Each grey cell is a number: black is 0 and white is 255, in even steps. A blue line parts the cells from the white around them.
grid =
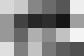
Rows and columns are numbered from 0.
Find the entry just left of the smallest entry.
45
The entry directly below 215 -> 152
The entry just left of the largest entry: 194
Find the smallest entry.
22
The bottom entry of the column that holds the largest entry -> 79
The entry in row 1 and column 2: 38
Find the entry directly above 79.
244

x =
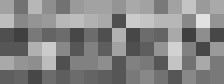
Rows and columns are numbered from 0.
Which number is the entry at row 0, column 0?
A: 162
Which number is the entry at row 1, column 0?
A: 189
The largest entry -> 225
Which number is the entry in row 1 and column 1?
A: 136
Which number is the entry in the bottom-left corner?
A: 94
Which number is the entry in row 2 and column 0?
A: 79
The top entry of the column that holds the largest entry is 154
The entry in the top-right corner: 169
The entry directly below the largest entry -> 142
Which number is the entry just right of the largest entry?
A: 148
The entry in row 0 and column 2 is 183
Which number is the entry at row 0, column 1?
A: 114
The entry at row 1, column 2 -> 148

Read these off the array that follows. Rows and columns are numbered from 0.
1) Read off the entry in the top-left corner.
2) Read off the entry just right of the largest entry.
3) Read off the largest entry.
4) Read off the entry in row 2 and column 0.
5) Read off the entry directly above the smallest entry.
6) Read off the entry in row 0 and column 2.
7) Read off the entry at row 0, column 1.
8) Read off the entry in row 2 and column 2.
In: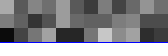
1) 170
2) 140
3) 199
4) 11
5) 125
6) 133
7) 89
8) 118

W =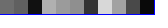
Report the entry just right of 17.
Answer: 176
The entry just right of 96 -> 17

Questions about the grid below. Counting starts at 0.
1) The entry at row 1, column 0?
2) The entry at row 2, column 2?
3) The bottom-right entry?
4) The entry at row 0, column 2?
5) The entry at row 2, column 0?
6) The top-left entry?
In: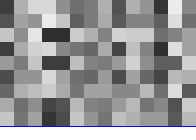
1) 82
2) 229
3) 184
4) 215
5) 197
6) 61

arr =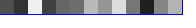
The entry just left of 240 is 51
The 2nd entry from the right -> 133
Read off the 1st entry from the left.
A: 79
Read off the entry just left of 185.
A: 110

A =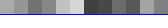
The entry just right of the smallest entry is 72
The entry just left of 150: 171
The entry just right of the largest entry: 64
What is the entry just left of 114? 150

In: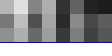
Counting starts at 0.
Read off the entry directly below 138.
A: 126
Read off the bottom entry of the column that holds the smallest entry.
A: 87
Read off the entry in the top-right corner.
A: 28
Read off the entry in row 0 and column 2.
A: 132
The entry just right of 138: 72
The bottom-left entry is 144
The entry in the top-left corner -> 181

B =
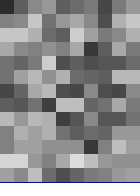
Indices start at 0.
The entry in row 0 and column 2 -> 137
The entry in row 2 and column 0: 198
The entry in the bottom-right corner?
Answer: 160
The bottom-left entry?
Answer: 160
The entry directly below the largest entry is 101
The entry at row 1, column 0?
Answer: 129
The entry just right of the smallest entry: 94
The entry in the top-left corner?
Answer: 44
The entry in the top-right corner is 152
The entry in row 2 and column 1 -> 198
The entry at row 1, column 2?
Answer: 198
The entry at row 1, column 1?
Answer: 137
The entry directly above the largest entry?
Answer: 144
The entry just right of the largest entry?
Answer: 190
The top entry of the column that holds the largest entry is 108

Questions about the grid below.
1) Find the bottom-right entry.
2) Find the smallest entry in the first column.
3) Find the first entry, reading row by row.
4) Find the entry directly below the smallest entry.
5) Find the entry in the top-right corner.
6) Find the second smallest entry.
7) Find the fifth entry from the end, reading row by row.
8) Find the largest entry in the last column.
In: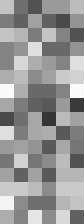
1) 97
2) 74
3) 195
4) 173
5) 187
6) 59
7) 131
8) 250

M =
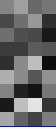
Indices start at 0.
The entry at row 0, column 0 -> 132
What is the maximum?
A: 227
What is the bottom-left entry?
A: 166
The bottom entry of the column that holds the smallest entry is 125
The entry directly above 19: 86
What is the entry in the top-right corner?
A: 119
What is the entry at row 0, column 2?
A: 104
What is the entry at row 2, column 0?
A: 111
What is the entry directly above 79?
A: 111
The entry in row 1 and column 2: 152
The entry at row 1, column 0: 73

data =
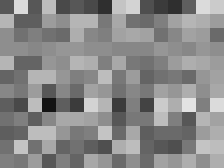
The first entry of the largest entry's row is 94
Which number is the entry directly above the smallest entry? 87
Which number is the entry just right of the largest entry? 127
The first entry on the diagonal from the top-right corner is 203
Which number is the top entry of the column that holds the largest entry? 94
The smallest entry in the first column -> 87
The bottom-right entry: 174
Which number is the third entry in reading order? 87
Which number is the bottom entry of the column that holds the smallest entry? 87
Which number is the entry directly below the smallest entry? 135
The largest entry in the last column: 219
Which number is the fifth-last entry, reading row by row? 162
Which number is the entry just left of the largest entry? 174
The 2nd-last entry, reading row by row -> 142
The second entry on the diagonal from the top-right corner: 174
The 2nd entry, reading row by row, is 219
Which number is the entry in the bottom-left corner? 127
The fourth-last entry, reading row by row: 150
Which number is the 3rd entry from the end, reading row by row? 174
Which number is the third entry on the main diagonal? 127

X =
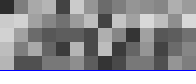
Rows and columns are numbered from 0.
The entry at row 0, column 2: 169
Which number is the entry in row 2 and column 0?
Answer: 210
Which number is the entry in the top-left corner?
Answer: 45
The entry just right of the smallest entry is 126
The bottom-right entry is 126
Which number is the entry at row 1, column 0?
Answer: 203
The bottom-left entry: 181

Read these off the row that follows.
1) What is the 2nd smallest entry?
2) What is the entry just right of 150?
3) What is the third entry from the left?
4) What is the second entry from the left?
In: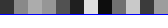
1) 31
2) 81
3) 172
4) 137
